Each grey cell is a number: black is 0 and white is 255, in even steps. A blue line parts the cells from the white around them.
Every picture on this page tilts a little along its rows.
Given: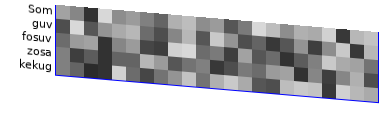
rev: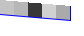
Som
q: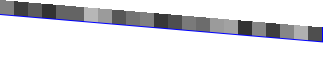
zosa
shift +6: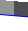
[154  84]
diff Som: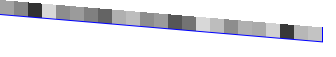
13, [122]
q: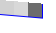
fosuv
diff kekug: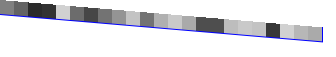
14, [86]

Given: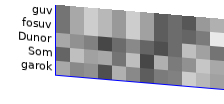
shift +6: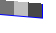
[122 197  77]
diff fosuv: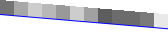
9, [101]
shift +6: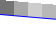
[122 174 211 190]
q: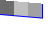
Dunor
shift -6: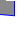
[131]

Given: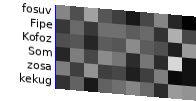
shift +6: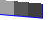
[167  92  69]
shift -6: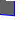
[92]

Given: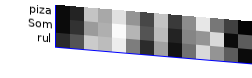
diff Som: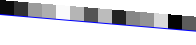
12, [11]
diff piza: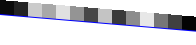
2, [196]
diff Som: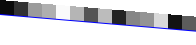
12, [11]
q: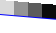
rul

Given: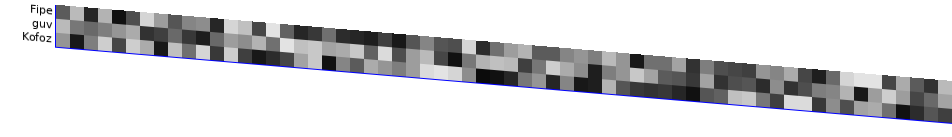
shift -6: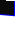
[5]
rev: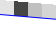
Fipe
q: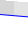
Fipe
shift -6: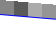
[127  85 165 143]

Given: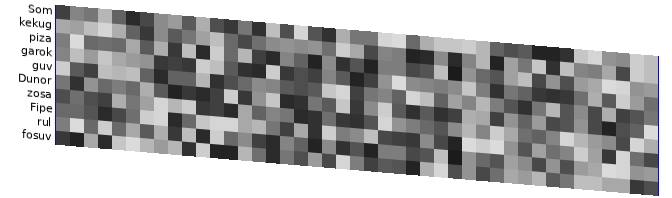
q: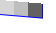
guv
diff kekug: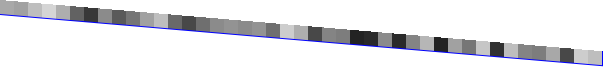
21, [168]
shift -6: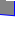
[126]
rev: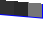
zosa
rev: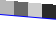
piza
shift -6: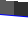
[84 43]
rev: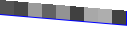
Dunor

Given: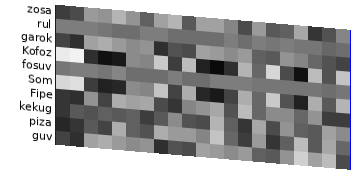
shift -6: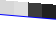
[209 216  55  27]
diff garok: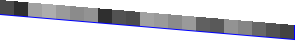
0, [67]
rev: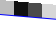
Kofoz
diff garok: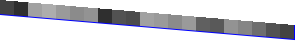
18, [103]
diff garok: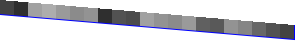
11, [154]
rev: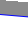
Fipe

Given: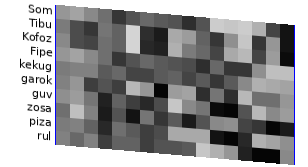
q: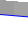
garok
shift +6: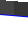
[74 60]

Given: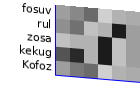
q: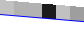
zosa
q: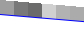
Kofoz
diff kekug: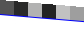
3, [27]
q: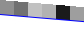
rul
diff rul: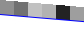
4, [27]
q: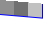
rul

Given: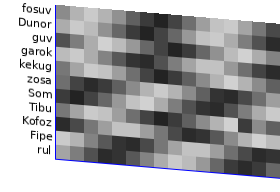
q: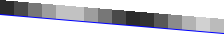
Kofoz
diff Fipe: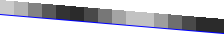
15, [51]

